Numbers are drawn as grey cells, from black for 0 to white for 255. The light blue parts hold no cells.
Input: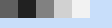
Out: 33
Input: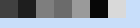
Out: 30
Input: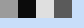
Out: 11
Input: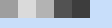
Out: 218
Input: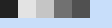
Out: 227
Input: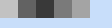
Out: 98
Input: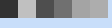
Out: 192
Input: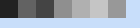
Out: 98
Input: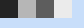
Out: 182
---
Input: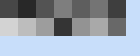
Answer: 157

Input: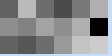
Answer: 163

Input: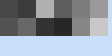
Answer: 51

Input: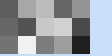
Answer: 200

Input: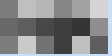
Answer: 72

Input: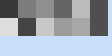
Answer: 200

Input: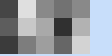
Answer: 169

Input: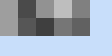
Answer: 63

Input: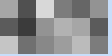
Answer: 147
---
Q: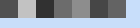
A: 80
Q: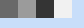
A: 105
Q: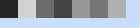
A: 37
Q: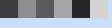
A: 61
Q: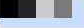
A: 1
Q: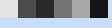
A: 228
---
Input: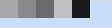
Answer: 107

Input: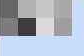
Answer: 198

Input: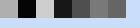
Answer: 206

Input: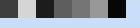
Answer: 28

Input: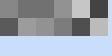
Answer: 113

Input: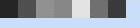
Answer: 145

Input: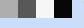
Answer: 246

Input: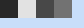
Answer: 72

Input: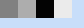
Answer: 3

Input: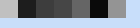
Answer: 61
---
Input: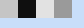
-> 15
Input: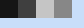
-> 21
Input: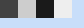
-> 26
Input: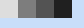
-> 32
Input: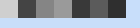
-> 47
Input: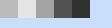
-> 49
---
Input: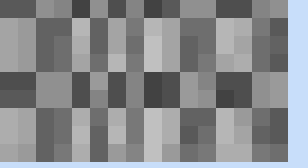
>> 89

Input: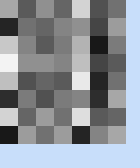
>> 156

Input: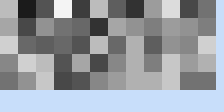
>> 126

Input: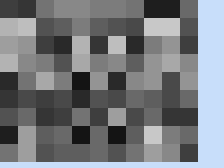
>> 82

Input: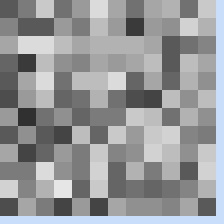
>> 178

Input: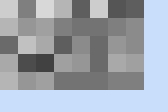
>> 139
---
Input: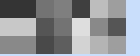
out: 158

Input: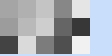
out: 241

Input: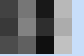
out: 193

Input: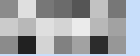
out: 151

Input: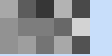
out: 82

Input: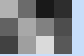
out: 88

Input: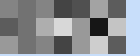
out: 92

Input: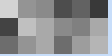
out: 181

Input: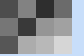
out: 214
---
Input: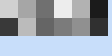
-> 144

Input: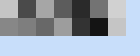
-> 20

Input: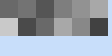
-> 136

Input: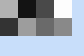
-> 106

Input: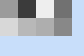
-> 174

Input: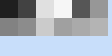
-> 170

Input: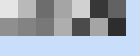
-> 165

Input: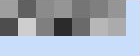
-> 183

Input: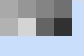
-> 100

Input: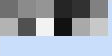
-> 169
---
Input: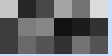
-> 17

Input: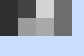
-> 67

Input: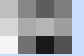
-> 170

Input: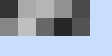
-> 181

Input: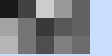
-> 57

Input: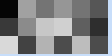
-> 208

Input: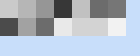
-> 193
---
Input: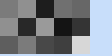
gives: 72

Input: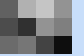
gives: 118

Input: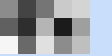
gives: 224

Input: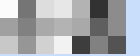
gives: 61

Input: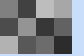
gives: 88

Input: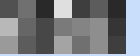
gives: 112

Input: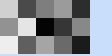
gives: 165

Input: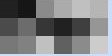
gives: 96

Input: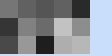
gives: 30
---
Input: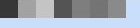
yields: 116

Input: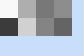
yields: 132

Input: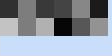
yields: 87

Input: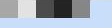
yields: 35

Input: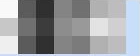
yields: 177

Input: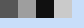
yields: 16

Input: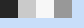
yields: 247

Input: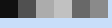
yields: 104

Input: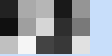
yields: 56
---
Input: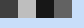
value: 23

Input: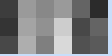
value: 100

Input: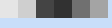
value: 112

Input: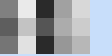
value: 161

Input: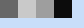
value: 158

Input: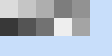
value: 125

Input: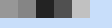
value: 80

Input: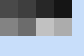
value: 39

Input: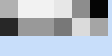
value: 141

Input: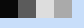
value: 221
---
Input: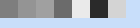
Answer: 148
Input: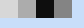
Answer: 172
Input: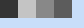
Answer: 196
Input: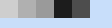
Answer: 176
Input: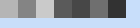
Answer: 132
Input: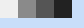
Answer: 138
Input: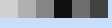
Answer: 176
